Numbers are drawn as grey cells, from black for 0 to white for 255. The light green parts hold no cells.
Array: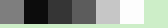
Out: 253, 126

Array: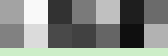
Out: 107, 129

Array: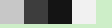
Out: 241, 199

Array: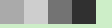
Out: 48, 170

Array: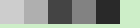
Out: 41, 205

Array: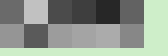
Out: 98, 149

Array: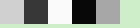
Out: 167, 208

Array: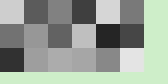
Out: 121, 49

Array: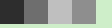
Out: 142, 45

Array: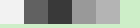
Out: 180, 242
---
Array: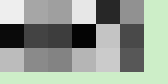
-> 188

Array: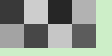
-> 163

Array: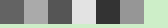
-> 99

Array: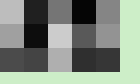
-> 75

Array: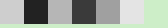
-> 206

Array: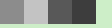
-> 140

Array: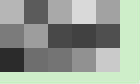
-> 43

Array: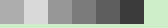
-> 174
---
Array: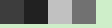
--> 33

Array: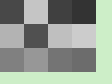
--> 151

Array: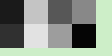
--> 226

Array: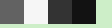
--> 246

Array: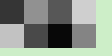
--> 73

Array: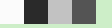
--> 42

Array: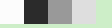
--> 43

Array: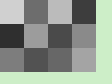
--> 82

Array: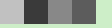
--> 58
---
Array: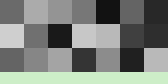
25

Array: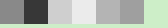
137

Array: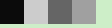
101

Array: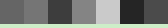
61

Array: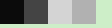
68

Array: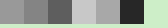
94
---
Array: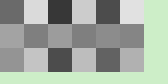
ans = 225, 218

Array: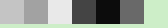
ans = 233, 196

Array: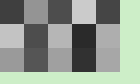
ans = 203, 195

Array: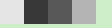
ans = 229, 180

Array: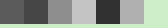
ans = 196, 176

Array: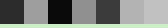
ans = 193, 179

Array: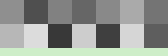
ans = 220, 213
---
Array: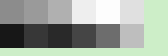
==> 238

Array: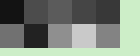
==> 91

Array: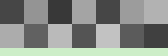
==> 70

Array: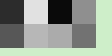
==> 225

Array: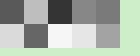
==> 52

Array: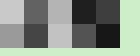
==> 180

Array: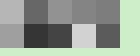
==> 146

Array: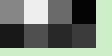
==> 238

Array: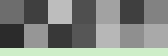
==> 162
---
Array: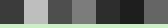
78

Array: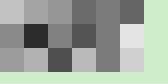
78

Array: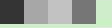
194

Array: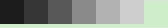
89

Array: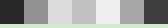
220

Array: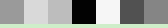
189

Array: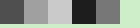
202

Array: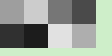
225

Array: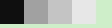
196
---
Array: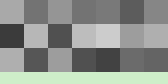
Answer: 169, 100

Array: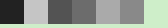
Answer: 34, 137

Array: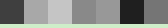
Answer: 63, 117

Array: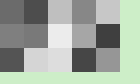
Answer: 107, 150

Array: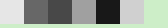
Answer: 230, 208

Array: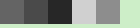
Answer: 100, 141

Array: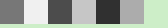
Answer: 119, 172
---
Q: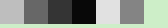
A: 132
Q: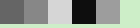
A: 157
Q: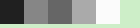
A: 251
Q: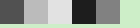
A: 129
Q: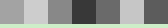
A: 92
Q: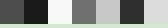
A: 220
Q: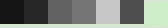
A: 78
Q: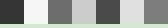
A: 125
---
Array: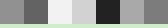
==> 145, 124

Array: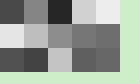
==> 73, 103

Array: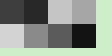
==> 62, 19

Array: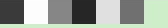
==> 58, 112

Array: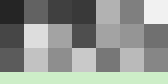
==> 37, 134

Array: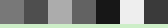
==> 120, 58

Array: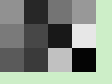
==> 145, 4
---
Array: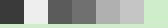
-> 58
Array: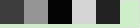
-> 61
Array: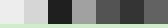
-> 237
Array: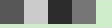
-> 87
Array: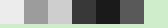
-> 235
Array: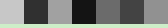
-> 199
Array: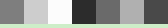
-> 126
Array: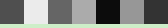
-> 79
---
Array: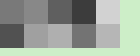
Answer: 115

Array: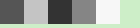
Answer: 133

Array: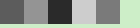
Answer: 205

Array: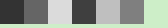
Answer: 191

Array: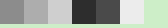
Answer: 74

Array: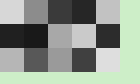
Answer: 64
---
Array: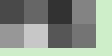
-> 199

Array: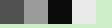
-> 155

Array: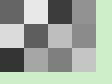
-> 166

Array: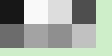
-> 163

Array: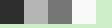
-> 181

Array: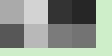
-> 184
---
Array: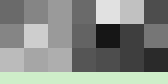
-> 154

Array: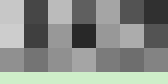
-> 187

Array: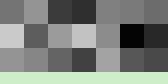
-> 59

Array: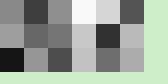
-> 143

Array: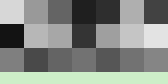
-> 100

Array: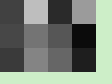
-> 42
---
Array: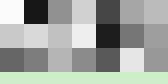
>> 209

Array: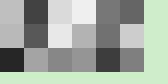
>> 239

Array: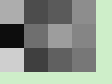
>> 141

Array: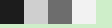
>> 242

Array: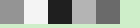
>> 180

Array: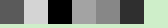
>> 163
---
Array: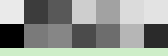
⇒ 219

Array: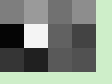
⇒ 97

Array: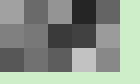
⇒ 65

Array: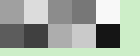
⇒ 119

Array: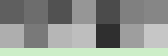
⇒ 128

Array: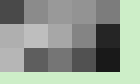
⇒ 132

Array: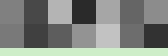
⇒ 101

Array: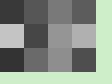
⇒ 149
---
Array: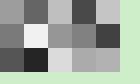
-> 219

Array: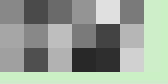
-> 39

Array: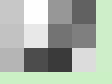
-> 76

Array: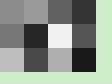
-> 72

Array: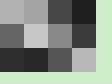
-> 39

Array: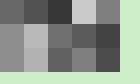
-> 96

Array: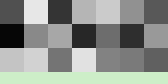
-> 130
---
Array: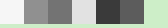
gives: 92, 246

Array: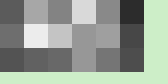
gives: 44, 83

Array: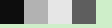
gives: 94, 13

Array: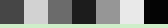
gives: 4, 70

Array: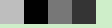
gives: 52, 190

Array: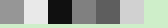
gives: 209, 150

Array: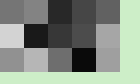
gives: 97, 145

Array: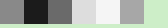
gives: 167, 137

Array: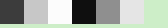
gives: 229, 60
